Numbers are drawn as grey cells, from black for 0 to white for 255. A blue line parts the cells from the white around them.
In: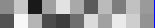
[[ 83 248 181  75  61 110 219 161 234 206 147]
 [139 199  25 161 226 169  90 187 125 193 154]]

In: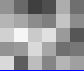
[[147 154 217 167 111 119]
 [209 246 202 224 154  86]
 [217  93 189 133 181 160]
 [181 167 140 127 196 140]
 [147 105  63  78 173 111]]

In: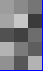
[[145  87 179]
 [157 138 117]
 [ 81  65 109]
 [179 123  94]
 [164 199  59]]

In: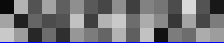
[[164  32 101  76  83 194  63 179 201 109 172 137  55 164  70 124]
 [ 10 179  83 164  95 143  89  70 143  63 130 117  76 216  83  24]
 [201 157  39 109  47 151 124 101 179  95 194  18 124 109 172 157]]

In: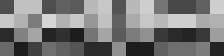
[[ 78 193 193  78  97  91 185 199  84 185 207 117  72  72  97 207]
 [ 42 130 165  36  48  29 117 165  91 124 144  56  42  36  56 158]
 [199 177 124 214 177 199 151 193  97 171 199 185 207 207 171 177]
 [105  29  64 111  97  84  42  42 144  29  29  97 111 111 124  36]]

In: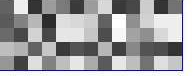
[[150  64 222 130 190 230 170  90 230 190 114 222 198]
 [106  71 210  71 230 230 198  77 246 163 143 216 238]
 [ 90 130 183  43 222 216 204  98 254 143 210 238 238]
 [190 177  98 198  58  83  71 183  64 136  83  77  51]
 [ 98 238  51 156 122  58 156 216  58  71 204  51 114]]

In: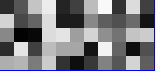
[[ 43  86 196 236  36  64 188 249  50 220  64]
 [174 181 123 204  50  14  56 130  86 212  94]
 [212  72 100 220  28  28 136  94  80 107  20]
 [ 43 228  64 188 166 166  20 243 100  14  80]
 [136   2   8 220 228 158 212 143 115 196 204]]

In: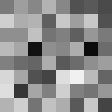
[[143 143 193 116 128  95 151 122]
 [207 173 179  95 200 158 200  81]
 [222  54 166 128 207 128 116 151]
 [122 158 135 179 135  81  89  74]
 [179 207 116 193 173  89 200  68]
 [128 108 101 173  89 108 143 158]
 [215 166  81  68 222 240 186 101]
 [186 166  18 143 135 173  11 108]]
